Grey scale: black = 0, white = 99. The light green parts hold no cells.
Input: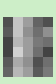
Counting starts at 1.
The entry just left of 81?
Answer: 26
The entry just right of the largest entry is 61
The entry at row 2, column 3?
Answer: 56
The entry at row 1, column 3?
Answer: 61
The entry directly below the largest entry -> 66
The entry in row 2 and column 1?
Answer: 35
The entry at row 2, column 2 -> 76
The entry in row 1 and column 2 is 76
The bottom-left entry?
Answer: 39

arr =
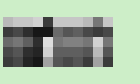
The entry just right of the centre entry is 50
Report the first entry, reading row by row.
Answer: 72
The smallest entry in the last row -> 9
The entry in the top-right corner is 77
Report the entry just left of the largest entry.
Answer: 18
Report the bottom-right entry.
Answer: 23
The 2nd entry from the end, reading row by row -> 63
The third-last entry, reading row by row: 23
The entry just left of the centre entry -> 86
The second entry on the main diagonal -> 28
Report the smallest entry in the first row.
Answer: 23
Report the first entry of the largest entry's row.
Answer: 41
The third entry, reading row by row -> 77
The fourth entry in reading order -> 81
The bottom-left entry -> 23
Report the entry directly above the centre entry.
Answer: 41

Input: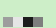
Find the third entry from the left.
11
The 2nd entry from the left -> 89
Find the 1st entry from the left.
61

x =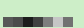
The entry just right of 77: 44
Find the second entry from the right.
77
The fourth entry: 25

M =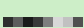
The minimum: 10
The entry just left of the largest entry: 49

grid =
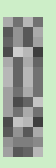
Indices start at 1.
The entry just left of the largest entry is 29
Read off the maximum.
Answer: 80
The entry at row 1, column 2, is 44
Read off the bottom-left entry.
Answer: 62
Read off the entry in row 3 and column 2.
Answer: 57
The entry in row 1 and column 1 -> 66
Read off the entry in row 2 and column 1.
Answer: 34
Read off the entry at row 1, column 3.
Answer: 71
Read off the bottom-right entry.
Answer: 71
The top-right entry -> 44
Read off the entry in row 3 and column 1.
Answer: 39

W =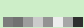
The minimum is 18
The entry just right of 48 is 44
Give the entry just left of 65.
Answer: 92
